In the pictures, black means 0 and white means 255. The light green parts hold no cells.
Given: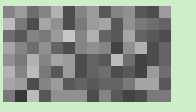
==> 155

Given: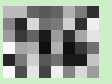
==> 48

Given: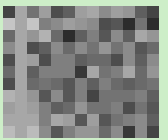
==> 68

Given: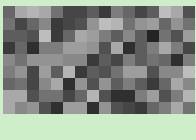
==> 81

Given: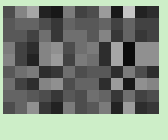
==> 45

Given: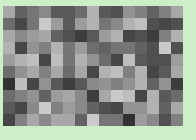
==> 167

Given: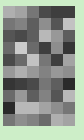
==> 62

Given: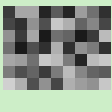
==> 48
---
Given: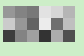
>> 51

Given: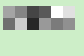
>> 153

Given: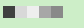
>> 238

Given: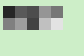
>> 66

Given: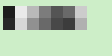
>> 72

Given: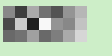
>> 126

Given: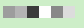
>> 254

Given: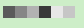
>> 57
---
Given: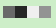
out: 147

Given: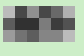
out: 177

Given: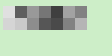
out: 130

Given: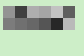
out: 94

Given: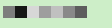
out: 93

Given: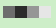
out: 230

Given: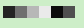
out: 79

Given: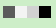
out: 1
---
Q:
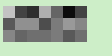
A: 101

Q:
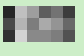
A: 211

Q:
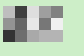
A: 110

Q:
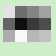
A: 249

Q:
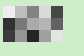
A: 149

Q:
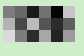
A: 125

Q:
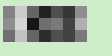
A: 194

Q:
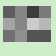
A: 143

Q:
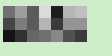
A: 50

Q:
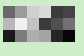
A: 124
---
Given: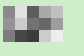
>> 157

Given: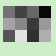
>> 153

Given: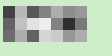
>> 121

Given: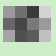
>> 154

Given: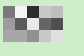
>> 79

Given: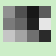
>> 230

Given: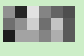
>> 89

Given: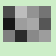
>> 86
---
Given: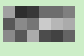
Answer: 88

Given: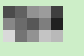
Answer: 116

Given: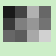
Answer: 92

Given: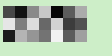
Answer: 180

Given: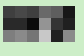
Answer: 138

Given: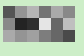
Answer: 148
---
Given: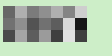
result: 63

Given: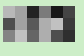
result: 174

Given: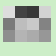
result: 180

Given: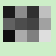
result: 171

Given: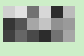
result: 44

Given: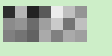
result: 128

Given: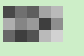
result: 83
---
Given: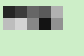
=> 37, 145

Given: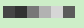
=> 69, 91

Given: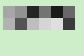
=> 166, 59

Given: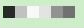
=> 41, 113

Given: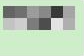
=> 100, 175

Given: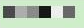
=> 74, 104

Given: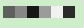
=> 95, 43

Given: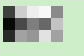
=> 63, 162

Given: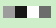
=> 156, 108
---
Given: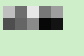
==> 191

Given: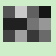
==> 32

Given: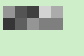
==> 149

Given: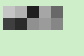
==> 197

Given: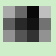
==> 95

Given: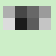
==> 174

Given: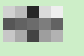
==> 86

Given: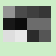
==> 24

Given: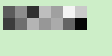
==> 91
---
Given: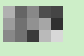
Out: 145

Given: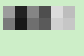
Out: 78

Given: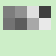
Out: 145

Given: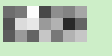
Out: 178

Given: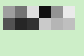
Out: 17

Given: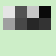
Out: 83

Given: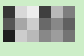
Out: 105
